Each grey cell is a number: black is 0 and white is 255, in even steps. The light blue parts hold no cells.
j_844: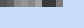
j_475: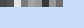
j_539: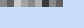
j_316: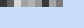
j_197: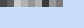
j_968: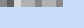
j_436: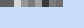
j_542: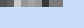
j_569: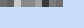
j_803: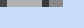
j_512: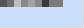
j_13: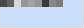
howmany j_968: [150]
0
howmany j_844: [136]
2
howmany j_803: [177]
5
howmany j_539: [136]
3
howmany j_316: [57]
2
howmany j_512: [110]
1
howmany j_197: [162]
0

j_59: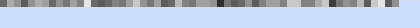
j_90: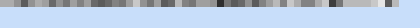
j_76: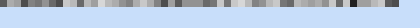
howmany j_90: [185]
7
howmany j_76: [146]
7
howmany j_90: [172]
5
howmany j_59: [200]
5
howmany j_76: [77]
4

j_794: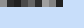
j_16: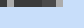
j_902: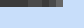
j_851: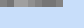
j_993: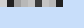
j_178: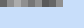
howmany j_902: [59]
5
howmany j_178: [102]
2
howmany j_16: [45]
0
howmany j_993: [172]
0
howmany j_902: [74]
3

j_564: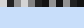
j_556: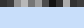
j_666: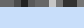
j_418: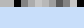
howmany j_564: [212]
2
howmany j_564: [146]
3
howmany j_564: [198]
0

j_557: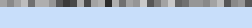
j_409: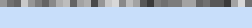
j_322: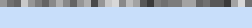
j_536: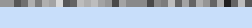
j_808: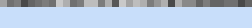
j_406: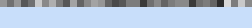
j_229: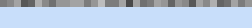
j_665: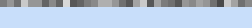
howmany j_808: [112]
6
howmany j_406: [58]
2
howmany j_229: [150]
6
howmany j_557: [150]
5

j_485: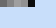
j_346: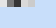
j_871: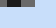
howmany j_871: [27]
2
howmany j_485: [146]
1
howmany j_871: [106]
3

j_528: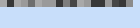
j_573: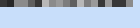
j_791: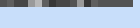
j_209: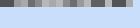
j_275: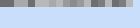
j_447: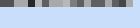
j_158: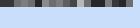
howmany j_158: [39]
4
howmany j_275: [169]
3
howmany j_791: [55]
2
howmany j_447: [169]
7
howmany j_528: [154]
5
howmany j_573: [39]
1

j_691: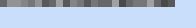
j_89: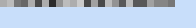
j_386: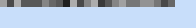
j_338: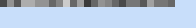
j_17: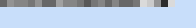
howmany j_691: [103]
6
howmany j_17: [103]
6
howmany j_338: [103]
5
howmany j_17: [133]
6

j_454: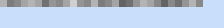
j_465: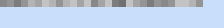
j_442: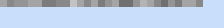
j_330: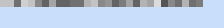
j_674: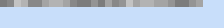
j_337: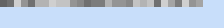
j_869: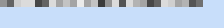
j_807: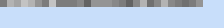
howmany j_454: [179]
5
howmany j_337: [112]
4
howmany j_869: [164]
5
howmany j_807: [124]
8
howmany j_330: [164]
3
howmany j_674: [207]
0

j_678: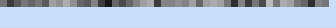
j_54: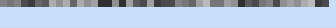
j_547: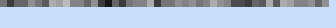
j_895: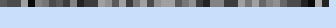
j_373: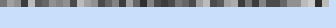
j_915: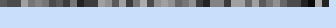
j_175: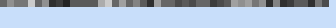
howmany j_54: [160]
6
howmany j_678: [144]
3
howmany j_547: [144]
7

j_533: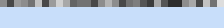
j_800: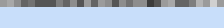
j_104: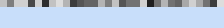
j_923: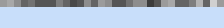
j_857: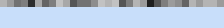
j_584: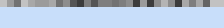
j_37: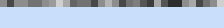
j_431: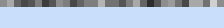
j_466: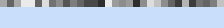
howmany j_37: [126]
1
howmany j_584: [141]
4
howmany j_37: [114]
6
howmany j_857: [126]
4
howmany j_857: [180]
6
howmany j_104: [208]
5

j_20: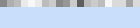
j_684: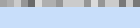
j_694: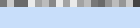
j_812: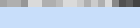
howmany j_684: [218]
2
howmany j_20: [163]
1
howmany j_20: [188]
4
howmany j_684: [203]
7
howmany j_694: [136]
1
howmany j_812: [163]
1
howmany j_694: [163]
3

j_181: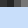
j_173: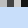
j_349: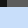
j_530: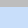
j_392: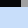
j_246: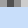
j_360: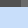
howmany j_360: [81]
3
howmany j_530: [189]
4
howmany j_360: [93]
0
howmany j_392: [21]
0

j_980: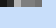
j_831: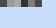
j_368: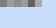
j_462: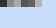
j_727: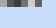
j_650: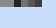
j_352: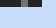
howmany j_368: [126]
1
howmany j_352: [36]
5
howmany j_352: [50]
0
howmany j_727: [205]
1

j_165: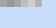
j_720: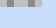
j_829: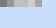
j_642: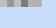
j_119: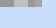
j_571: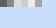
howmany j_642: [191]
2
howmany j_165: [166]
2
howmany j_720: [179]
0
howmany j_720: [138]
2

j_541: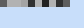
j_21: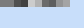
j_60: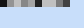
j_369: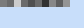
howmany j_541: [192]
0
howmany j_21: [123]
2
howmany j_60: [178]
0

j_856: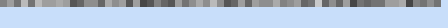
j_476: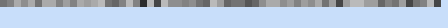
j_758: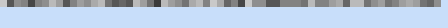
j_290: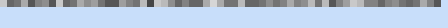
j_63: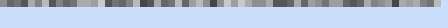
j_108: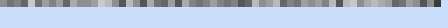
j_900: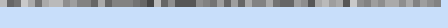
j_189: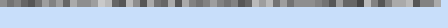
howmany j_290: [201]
4
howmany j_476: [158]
10
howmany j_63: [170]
10
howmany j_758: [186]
8
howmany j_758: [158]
8
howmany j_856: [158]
13
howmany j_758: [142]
8

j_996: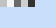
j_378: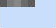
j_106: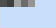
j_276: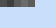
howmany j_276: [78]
1
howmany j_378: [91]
2
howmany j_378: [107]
1

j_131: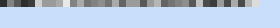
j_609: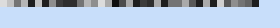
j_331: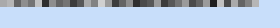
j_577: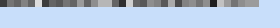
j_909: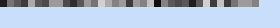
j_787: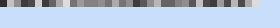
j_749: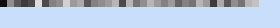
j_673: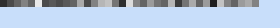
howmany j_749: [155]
5
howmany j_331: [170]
3
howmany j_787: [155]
2
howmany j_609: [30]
7
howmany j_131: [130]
4

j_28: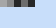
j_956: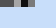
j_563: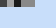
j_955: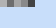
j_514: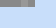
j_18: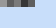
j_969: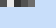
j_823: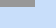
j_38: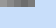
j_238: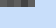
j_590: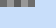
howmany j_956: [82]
2
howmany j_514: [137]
4
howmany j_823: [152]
5
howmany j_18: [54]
1
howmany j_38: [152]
1
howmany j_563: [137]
2

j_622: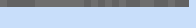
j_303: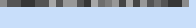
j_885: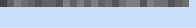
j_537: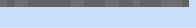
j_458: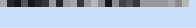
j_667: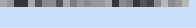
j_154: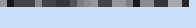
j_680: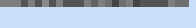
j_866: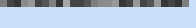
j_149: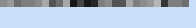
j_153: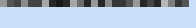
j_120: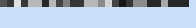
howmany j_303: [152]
4
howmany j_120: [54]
5
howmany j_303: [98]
0

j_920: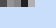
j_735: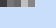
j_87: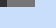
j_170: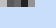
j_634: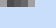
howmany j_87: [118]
4
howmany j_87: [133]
0
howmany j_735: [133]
1
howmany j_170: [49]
0
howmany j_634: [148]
0

